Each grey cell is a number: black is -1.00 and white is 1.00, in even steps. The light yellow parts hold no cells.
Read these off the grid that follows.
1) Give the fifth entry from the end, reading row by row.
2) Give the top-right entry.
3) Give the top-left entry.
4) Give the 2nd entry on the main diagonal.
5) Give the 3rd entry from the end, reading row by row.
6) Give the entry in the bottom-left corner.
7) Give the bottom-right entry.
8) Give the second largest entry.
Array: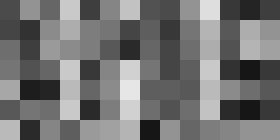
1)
-0.20
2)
-0.51
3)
-0.41
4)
-0.61
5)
0.04
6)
0.46
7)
0.15
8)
0.74

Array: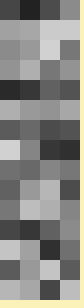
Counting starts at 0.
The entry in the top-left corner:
-0.45
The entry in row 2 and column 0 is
0.09
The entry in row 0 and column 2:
-0.40
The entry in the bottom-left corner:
0.43
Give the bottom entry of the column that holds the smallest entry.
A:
0.31
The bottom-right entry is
0.48
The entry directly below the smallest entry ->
0.31
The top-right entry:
0.09
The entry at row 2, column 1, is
0.20
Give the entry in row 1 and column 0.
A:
0.26
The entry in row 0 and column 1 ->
-0.73

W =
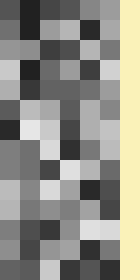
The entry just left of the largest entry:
-0.68
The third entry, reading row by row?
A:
-0.45
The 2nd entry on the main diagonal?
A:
-0.74
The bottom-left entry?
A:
-0.23
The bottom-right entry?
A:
-0.62
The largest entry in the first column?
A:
0.58
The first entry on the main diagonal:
-0.34
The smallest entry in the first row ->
-0.74
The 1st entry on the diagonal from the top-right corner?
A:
0.22
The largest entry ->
0.80
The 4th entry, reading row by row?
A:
-0.34
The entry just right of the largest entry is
0.58
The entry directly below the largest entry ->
-0.12
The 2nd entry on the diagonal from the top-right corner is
-0.68
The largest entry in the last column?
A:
0.70
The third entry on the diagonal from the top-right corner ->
-0.39

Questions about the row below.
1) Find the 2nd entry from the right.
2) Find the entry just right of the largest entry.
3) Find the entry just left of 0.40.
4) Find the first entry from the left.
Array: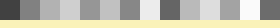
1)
0.96
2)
-0.15
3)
0.01
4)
-0.49

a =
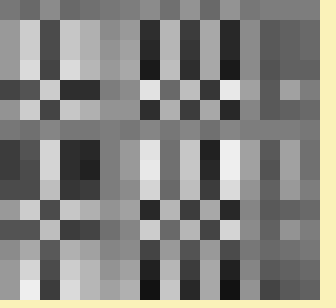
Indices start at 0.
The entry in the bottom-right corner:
-0.24
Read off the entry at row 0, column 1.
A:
-0.18
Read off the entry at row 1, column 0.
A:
0.20
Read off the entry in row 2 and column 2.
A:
-0.41
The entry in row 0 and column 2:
0.09
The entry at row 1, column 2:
-0.41
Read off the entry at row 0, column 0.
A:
-0.07
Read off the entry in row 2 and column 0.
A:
0.20
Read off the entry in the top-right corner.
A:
-0.02
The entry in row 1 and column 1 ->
0.60
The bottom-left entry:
0.20

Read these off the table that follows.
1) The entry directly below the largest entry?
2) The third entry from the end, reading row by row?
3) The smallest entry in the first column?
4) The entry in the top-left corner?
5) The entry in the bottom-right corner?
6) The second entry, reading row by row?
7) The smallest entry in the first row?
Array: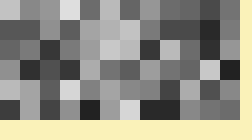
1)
-0.27
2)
0.07
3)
-0.52
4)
0.52
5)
-0.15
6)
0.07
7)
-0.42
